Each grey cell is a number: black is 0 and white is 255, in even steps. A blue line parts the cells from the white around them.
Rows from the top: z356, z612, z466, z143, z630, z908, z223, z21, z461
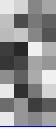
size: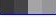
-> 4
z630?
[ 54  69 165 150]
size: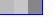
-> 3
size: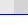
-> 2
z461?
[232 150 134 165]
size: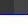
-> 2

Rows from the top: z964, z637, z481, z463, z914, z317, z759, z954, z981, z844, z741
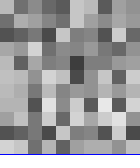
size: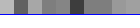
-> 10
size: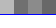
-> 4
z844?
[ 82  97 120  74 198 126 133  82 204  74]
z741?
[211 198 112 180  97 160 174 174 146 192]

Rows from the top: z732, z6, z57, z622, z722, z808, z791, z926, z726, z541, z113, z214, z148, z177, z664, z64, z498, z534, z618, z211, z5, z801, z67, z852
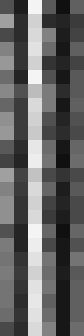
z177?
[130  59 217 102  29  89]
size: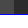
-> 2
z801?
[116  44 231  96  23  96]
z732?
[ 81  29 244  89  16  96]
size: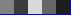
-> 5

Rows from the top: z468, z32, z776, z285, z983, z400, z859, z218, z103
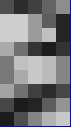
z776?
[206 206 155 192  36]
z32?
[206 206 155  93  36]
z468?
[ 78  44  64  99 141]
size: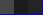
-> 3

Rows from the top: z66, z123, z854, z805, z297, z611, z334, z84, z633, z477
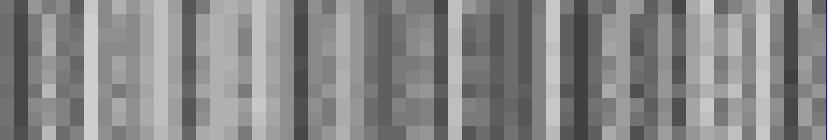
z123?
[109  72 122 164 122 109 206 137 150 137 164 191 164  95 158 176 170 143
 191 164 143  72 137 137 176 150 115  95 115 130 137  87 191 109 115  87
 109  87 130 199  95  65 102 150 158 102 102 150  95 158 184 137 176 137
 199 130  72 150 130]
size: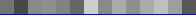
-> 14
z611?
[115  72 130 158 122 109 206 137 158 143 170 191 158  95 150 176 170 150
 191 164 143  72 137 130 176 150 109  95 122 130 137  80 191 115 115  95
 109  87 130 199 102  65 109 143 158 109 102 150  87 164 191 130 170 137
 199 137  65 150 122]
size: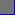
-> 1

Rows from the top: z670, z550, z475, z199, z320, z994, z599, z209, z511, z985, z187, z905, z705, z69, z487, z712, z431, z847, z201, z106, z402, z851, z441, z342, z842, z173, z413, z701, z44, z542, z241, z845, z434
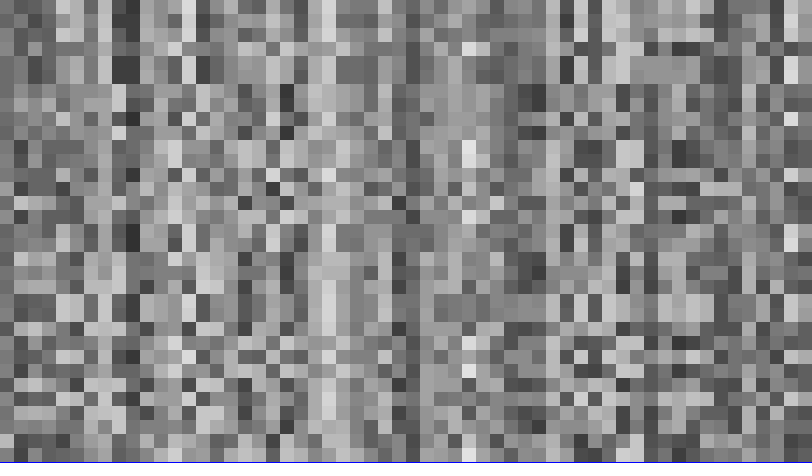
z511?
[108 121 140 121 192 148 101 163  88  49 156 163  81 206 108 171 128 134
 101 206 115  81 156 206 128 108 156 163 101 115  95 140 156 156 140 121
  95 128 140 177  69 185  88 163 171 115 101 140 148 156 115  88 121 148
 128  95 218 128]
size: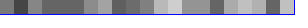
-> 21
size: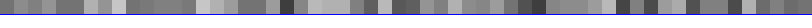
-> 58
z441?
[128  81 101  95 198 185 108 198  95  62 177 163 148 206  88 134 148  88
 115 171 140  95 177 212 163 128 134 192 121 108 163 108 121 128 108 128
 134 140 140 185  95 198  88 198 177 148 115 185 171 192 177  81 115 121
 163  88 198 156]
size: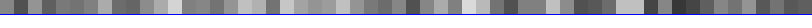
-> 58
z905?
[128  81 148  95 115 121 128 171 108 101 140 163 206 128 134 115 148 192
 177 115 198 171 148 163 192 148 128 108 134  75 128 171 128 218 185 115
  88 121 128 192 148  81  81 108 198 192  75 128  62  75  95 128 121 156
  95 121  88  95]
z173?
[121  88  95 121 198 185 101 185  81  55 163 148 163 218  88 140 177 101
  95 185 115  95 163 212 140 128 128 192 115  95 140 108 148 163 134  95
 140 140 108 185  81 198  81 198 177 121 140 171 148 198 163  75 115 108
 121  69 192 171]

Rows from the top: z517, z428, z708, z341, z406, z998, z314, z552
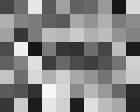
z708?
[160  55 123 188 182 202 175 188 147 131]
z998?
[196 110 215 175 208 168 147 116 168 202]
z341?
[ 75 238  22 123  55  49 110  69 188  28]
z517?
[ 69 110 230  90 160  97 104 153  22 215]
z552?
[ 55 202  28 230 208  28 223 188 168  36]

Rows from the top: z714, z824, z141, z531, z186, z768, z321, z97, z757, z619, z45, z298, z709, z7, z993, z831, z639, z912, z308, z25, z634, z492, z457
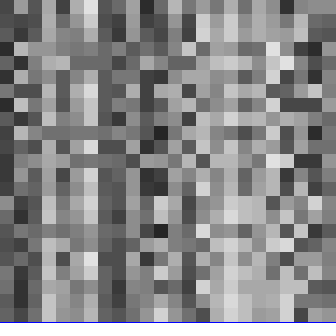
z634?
[112  50 106 168 161 119 141  99  57 133 127  85 106  65 210 168 203 168
 168 168 190 190  91  85]
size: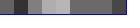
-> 9

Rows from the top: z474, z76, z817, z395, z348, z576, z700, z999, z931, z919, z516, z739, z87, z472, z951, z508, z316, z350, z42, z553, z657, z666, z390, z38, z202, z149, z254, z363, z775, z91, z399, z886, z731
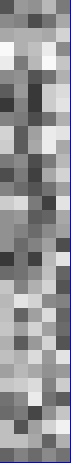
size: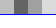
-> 4
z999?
[ 56 130  56 204 227]
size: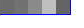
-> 5
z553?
[107 114 138 191 100]
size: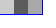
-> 3
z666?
[184 227 211 138 130]
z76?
[138 130  77 114 168]

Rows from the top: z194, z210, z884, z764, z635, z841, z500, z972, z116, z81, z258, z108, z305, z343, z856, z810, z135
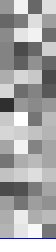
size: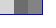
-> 3
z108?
[117 173 186 165]
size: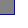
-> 1
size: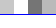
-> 4
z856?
[158 117 158 145]

